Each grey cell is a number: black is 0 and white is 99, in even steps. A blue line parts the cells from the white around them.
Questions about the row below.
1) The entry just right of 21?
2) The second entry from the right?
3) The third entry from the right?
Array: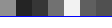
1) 44
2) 37
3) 94

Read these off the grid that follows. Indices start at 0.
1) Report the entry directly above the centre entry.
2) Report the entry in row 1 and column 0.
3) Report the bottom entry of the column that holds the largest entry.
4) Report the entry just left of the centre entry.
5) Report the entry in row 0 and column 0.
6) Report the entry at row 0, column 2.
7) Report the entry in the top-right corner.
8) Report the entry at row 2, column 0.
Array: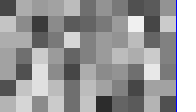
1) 50
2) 76
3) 35
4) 39
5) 27
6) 60
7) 57
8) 67
